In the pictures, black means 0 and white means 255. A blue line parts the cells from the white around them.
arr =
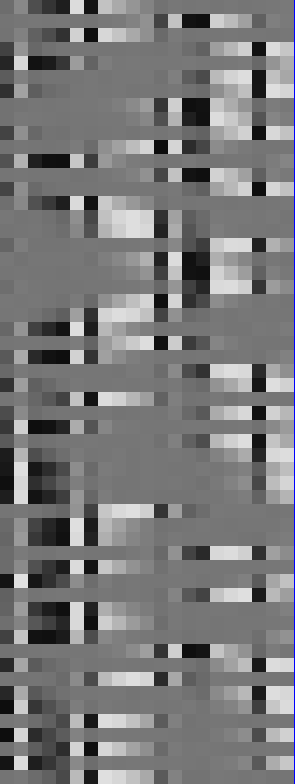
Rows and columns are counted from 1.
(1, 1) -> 109
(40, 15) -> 41
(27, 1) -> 105
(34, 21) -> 190
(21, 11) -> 123
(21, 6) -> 117
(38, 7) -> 27
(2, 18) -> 160
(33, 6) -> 122
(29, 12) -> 98
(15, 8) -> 201
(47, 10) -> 139
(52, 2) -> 121
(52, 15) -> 117
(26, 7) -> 51
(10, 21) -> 194
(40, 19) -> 48
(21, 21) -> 139
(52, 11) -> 166
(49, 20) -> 117
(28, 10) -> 118
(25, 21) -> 117
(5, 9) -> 119
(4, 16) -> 158
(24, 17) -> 117
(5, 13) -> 119
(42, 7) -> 109
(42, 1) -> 20
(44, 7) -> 34
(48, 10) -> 118
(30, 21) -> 183
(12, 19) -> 115
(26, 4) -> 18
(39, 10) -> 133
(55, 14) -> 118
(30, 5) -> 117
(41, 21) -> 120
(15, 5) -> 30

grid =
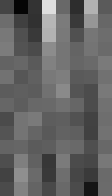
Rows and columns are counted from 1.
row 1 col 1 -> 69
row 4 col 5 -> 117
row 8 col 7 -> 76
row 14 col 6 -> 75
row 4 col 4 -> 140
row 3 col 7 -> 118
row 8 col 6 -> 102
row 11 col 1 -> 100
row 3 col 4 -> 178
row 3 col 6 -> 80
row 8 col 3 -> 104
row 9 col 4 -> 93
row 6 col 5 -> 126
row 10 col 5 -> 98
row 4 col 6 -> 100
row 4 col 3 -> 75
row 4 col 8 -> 106
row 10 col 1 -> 84
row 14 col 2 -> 130
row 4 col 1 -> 124
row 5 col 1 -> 99
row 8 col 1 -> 102
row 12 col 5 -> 123
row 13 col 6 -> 70
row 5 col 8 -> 122
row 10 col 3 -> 101
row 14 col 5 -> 105
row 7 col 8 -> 121
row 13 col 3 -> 106
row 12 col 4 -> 55

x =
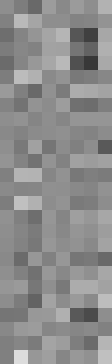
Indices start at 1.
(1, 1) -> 142
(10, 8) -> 140
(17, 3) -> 123
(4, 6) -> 117
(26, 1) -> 128
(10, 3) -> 139
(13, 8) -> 123
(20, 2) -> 129
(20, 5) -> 136
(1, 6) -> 155
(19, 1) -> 137
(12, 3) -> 114
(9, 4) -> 142
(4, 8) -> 176
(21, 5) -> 121
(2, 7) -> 133
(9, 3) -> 133
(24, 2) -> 153
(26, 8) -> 192
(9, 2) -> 146
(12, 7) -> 156
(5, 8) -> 169
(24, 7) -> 138
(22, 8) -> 189
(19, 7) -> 121
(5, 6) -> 80
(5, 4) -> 167
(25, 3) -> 123
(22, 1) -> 141
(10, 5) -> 144
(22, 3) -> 99
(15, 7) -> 125
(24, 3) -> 156
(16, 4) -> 150
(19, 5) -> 151

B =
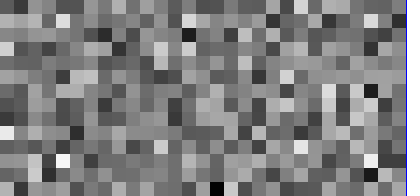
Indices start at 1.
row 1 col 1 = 91
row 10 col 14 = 89
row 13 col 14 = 157
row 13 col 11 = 130
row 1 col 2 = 59
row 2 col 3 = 180
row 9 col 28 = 93
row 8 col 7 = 132
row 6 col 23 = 144
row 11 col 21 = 137
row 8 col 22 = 144
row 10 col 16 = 97
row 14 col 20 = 146
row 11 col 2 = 104
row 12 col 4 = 68
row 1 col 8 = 121
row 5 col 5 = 114
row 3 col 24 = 95
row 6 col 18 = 138
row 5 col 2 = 99
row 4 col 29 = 143
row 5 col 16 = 149
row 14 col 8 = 106
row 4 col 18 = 135
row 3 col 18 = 190
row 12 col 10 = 122
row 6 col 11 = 87
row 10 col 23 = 89
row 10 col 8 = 132
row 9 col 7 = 149
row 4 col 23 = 88
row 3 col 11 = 150
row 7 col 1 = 107
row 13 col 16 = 99
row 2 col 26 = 124
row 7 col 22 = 134
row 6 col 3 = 126
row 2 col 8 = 107

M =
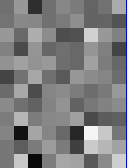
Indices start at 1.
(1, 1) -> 112
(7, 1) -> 107
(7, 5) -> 139
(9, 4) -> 136
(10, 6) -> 38
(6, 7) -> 139
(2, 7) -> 99
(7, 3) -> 76
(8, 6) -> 98
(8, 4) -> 131
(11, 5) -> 123
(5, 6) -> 104
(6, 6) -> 151
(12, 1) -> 119
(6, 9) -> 109
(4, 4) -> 102
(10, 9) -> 119
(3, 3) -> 174
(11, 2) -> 93
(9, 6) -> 159
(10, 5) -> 104
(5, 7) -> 161
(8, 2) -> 112
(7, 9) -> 153
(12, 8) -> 138
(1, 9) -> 170
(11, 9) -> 163
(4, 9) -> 68
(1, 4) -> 112

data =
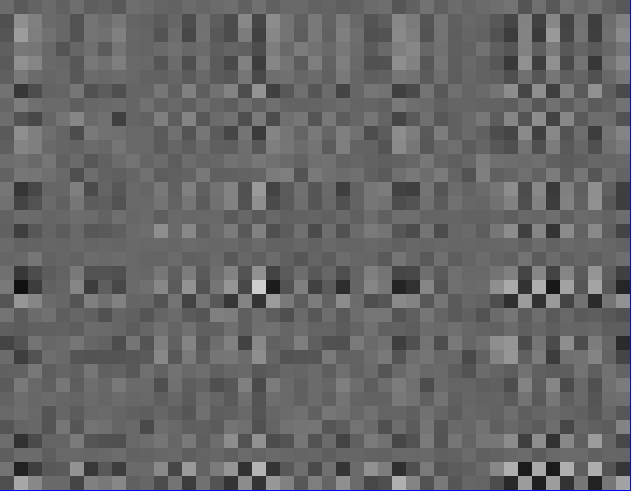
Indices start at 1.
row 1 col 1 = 108
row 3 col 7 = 115
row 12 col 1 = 110
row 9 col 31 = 111
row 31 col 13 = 104
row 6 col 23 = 108
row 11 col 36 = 87
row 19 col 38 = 115
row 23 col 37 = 118
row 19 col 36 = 100
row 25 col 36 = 142
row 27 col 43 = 95
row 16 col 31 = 100
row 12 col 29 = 98
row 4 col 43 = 90
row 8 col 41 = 93
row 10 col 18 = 116
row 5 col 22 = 92
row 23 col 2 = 91
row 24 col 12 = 113
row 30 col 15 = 112
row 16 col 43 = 104
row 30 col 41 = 101
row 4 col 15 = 107
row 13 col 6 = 78
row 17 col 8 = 89
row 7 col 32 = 88
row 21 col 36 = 142
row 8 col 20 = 111
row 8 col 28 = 96
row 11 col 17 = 94
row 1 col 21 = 104
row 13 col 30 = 120
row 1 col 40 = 88
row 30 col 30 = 95
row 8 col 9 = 108
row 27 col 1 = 97
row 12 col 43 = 103
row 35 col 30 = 132
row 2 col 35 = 100
